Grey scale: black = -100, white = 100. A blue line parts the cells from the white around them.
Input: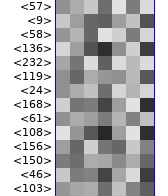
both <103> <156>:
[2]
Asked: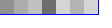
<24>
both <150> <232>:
[30]
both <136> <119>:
[13]
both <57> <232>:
[72]
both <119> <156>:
[-19]

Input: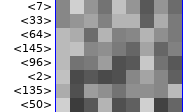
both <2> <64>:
[6]
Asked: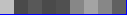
<2>
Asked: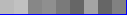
<145>
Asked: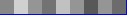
<7>
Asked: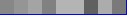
<33>

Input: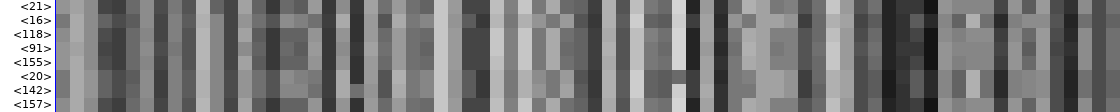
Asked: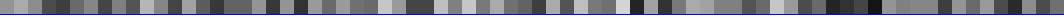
<155>
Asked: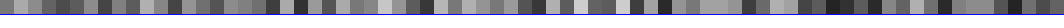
<16>

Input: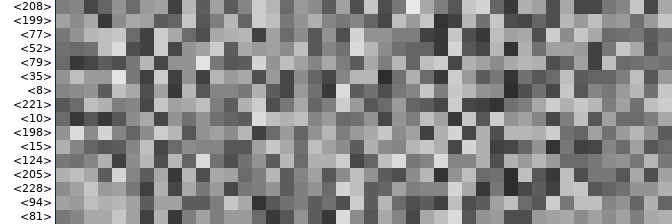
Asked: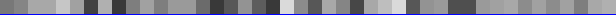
<81>
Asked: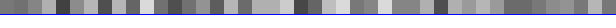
<124>
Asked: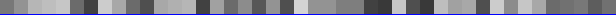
<77>
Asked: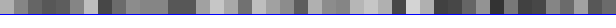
<15>
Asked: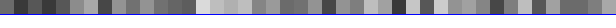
<10>
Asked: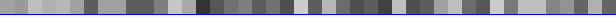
<94>

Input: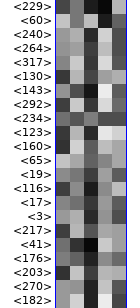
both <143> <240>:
[-39]
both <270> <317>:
[-33]
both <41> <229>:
[-94]
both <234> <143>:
[-39]
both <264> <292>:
[-51]
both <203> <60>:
[53]

